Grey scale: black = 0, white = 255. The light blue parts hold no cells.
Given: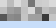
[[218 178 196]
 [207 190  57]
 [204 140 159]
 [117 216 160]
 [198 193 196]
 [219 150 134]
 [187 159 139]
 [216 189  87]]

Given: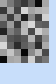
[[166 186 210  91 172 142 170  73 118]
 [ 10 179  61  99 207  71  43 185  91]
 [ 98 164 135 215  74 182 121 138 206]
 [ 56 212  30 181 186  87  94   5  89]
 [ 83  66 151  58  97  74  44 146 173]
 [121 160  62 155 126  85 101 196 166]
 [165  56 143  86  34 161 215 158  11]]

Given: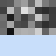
[[101  58  60  59 163]
 [123  45 114  46  99]
 [189  57 200  76 206]
 [103 184  98 140 172]
 [157 224  63  70 176]
 [139 109 110  75 169]
 [ 88 189  29 166  18]
 [ 84  63 113 105 112]]

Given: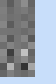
[[100 109 114  99 117  89 140 100 109 165 119]
 [141 122 106 126 108 133 113 193 137  51 106]
 [119 117 115 117 115 118 119 129 122 108 112]
 [ 93 107 112  92 116  89 131  63  93 178 127]
 [121 127 124 134 117 132 110 140 132  87 102]]

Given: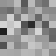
[[188 137 149 189 105 101 175 141]
 [111 139 168  88 122 154 159 184]
 [128 176 105 162 213 153 188 161]
 [186 154 162  44 154 185 198 182]
 [ 89 117 192  83 107 193 150 184]
 [187 154 122 216 155 143 135 166]
 [153 109 208 197 207 148 184 169]
 [148 120 136 212  32 153  83 171]]

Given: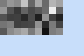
[[163  99  34  68 136]
 [180 237  64 122 125]
 [105 108 148  42  16]
 [168  88  31 145 165]
 [102  74  76  71 122]
 [195 100  41  68 169]
 [139  56  64  63 154]
 [151  83  62 126 138]
 [124 151  82 116  88]]

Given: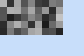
[[113 164 195 154  35]
 [124  43  70 107  80]
 [ 53 152  43  27  74]
 [ 63  95 108 163 176]
 [133 167 135  50 165]
 [ 84 114  86 133 100]
 [165 171  57 175  74]
 [ 50 175  30 135 121]
 [181  84  86  44  40]]

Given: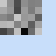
[[131 161  97 162 194]
 [128 125 158  95 108]
 [142 155 152 161   8]
 [ 77  71 198 131 191]
 [143 150 122 186  98]
 [199 168 136 181  67]]
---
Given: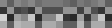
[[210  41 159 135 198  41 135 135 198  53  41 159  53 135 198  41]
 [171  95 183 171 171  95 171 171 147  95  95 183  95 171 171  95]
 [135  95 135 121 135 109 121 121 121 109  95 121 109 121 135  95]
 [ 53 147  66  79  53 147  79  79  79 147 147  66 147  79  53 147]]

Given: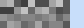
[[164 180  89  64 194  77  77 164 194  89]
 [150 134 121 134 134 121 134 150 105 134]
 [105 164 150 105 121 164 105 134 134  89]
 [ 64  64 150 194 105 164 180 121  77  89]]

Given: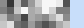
[[198 223 112  96 155 112  82 112 170 198]
 [184 126 139  69 170 155 139 184 223 139]
 [139  54 184  96 155 211 247 247 235  82]
 [126  96 198 247 170 184 247 211 126 126]]

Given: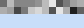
[[173 159  71 121 200 215 187  83 229 173  31  97]
 [109 187 134 134 134 146 187 229  83 121 159 173]]

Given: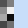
[[169  15]
 [142 241]
 [ 82 127]
 [ 70 112]]

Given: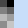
[[186 157]
 [141 198]
 [129  97]
 [ 70   0]]

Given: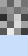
[[176  99 219 162]
 [162  99 176 115]
 [131 146 115 131]
 [ 86 233 146  59]
 [ 45 131 207  71]]

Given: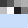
[[190 250  29 121]
 [ 59  90 162 176]]

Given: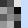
[[166 121   9]
 [150 182  37]
 [ 95 137 109]
 [ 53  83 226]]
